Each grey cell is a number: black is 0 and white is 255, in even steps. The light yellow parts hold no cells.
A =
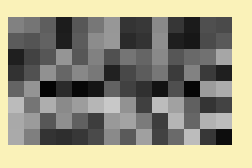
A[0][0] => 129
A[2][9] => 137
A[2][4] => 87
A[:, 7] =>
[52, 42, 117, 72, 65, 146, 163, 90]
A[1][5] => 140
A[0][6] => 151
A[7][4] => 55
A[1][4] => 92
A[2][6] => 80
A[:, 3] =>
[28, 30, 149, 102, 43, 138, 143, 46]
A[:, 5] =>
[119, 140, 129, 120, 21, 182, 61, 74]
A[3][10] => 59
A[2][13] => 166
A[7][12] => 55
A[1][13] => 89
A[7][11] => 188
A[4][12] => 156
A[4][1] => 148
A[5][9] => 188
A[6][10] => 181
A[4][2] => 4
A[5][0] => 187
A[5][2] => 174
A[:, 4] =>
[87, 92, 87, 136, 7, 157, 96, 55]
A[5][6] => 200
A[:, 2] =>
[94, 98, 86, 145, 4, 174, 87, 51]
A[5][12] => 52

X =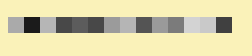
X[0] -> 170
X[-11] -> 72
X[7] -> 181
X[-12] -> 182

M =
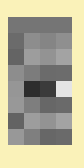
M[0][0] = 117
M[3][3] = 108
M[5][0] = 152
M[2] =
[100, 157, 147, 163]
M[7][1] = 127
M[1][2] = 133
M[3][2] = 107
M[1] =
[107, 141, 133, 143]
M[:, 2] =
[117, 133, 147, 107, 59, 103, 147, 103]
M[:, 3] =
[117, 143, 163, 108, 229, 106, 163, 106]

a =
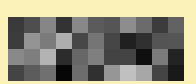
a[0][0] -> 58
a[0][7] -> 141
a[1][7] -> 32
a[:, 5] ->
[91, 117, 127, 48]
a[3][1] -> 92
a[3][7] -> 192
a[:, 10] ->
[98, 85, 35, 25]
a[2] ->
[137, 126, 179, 44, 103, 127, 67, 68, 15, 123, 35]
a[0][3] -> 51
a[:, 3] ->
[51, 174, 44, 6]
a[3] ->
[68, 92, 112, 6, 109, 48, 150, 192, 167, 68, 25]

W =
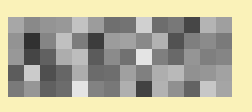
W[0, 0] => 167
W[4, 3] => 108
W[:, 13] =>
[159, 122, 133, 162, 165]
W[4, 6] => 120
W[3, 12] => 150
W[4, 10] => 144
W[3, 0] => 92
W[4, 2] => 96
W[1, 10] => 82
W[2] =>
[152, 69, 97, 173, 189, 91, 139, 113, 228, 127, 105, 149, 127, 133]
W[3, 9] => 174
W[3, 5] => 107
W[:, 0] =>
[167, 147, 152, 92, 122]
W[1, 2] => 133
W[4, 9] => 178
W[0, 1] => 137

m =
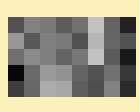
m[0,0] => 82
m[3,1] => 106
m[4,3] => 167
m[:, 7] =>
[34, 81, 25, 56, 43]
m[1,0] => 151
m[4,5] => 78
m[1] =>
[151, 88, 128, 122, 81, 182, 102, 81]
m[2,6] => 91
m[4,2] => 172
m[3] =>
[7, 106, 154, 146, 100, 82, 113, 56]
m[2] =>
[111, 139, 126, 99, 119, 194, 91, 25]

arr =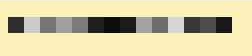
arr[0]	46
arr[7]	27
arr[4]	123
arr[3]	159

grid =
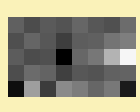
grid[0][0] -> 96
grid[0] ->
[96, 76, 90, 83, 102, 87, 80, 108]
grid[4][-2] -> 120
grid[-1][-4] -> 124
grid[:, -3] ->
[87, 96, 119, 83, 102]
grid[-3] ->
[92, 76, 80, 0, 103, 119, 179, 246]
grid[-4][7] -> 126
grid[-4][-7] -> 101
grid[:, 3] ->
[83, 62, 0, 64, 138]
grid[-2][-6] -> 99
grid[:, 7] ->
[108, 126, 246, 99, 27]

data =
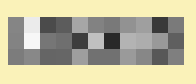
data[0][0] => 133
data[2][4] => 158
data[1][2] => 118
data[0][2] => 75
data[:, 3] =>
[92, 111, 102]
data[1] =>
[131, 247, 118, 111, 61, 192, 41, 179, 173, 153, 95]
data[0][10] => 122
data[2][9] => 88
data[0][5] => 130
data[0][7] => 146

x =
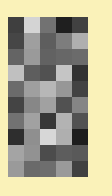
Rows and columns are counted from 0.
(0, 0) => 63
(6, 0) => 114
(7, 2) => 215
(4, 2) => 183
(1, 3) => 125
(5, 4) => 133
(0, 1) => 212
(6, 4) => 82
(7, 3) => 175
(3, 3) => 197
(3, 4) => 50
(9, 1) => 106
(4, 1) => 159

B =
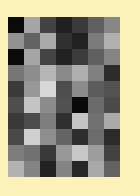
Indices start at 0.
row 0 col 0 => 11
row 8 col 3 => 152
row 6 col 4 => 197
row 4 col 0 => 58
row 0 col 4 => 58
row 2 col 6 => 133
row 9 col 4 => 38
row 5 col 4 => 10
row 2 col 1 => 165
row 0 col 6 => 135
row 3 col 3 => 138
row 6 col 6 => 170
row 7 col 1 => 207
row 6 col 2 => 126
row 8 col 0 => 125
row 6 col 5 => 113
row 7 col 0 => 73
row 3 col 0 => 119
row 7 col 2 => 142
